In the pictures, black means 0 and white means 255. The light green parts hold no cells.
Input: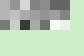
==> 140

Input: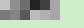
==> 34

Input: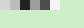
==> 156

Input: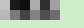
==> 171

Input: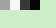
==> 247

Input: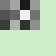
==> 164

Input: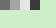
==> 165
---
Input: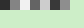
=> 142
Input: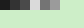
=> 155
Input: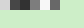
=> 104
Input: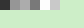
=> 201
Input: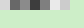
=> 204
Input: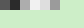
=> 155
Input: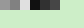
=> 70
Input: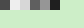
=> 31
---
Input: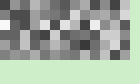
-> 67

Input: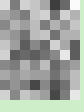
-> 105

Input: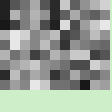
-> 179

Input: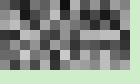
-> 157

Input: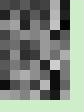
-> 173

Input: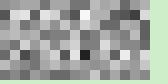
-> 155

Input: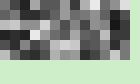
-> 144
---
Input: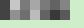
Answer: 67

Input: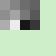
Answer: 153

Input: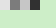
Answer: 227

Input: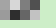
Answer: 164

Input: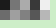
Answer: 27

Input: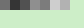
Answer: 112
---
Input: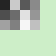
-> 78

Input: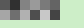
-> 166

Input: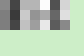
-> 126

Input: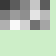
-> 122

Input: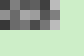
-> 145

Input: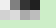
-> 210

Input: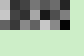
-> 199

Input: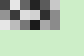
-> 148

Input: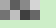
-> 115

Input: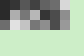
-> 42
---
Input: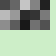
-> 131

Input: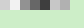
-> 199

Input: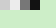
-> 119

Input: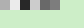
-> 105

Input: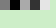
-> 51

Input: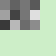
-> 118
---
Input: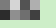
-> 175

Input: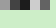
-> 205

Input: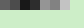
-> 45

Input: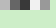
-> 241

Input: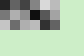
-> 132

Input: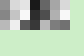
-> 25
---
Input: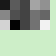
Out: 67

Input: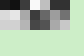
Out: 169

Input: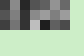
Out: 51

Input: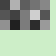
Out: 124

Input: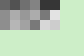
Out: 152

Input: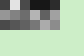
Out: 109

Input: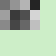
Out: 79

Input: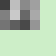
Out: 104

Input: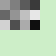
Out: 192

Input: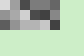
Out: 208
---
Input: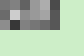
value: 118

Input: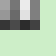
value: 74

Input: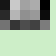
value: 77

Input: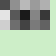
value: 67

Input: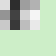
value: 57

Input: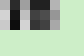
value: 53

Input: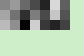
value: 56

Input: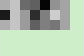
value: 127
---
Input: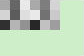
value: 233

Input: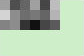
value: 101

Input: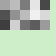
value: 123

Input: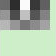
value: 250

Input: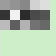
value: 136

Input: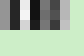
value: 235

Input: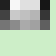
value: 224

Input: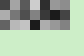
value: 90
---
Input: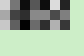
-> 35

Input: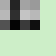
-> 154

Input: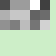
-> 64

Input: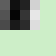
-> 210

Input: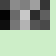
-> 53

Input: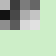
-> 102

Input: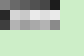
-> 28
